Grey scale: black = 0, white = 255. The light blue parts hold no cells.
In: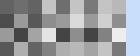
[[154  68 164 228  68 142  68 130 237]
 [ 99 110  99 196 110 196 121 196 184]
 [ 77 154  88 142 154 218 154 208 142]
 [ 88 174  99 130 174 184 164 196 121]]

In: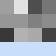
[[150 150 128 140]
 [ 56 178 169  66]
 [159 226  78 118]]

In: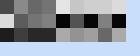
[[ 29  62  40  40 170 147 159 104 170]
 [219  92 116 128   7  83   7 128   7]
 [ 74 138 104 116 229 198 207 207 219]]

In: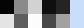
[[228  94 252  72 161]
 [  4 138 210  15  36]]

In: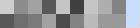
[[ 88 110 122 162  76 131 186 153 153]
 [206 141 162  88 197  64 197 174 131]]

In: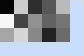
[[246  68 145  98 117]
 [  5 204  46  87 186]
 [165 214 136  34 107]]

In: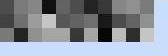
[[122  35 144 165 165  55 165   7 187  46 197]
 [ 66 111 156 197  87  99 111  25  77  99 144]
 [ 77 122 134  16  99  77  35  55 134 144 122]]

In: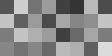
[[196  95 155  75 166 134 143 196]
 [134 115 134 105 185 175  95 219]
 [124 196 175 155  64 105 166 124]
 [ 86 207 115 155  64  52 185  75]]
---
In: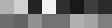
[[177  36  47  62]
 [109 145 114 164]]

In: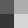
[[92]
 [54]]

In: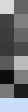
[[216]
 [ 65]
 [ 60]
 [ 56]
 [ 89]
 [ 13]
 [121]]

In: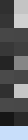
[[48]
 [53]
 [71]
 [56]
 [36]
 [74]
 [48]
 [73]
 [22]]

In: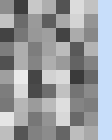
[[141 200  83 194]
 [194 154 168 148]
 [ 67 152  67 135]
 [125 125 188 179]
 [ 81 132 154 130]
 [159  69 218 103]
 [125  74 193 139]
 [120 155 222 125]
 [229 119 216 147]
 [190 129 101 169]]

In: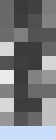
[[105  65]
 [105  80]
 [107  83]
 [215  60]
 [ 82  59]
 [234 131]
 [129 106]
 [216  62]
 [150 104]]

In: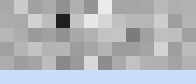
[[169 161 145 148 165 168 175]
 [172 209  30 231 192 182 158]
 [182 154 145 178 196 161 190]
 [161 195 181 166 156 164 159]
 [172 164 137 216 170 178 163]]
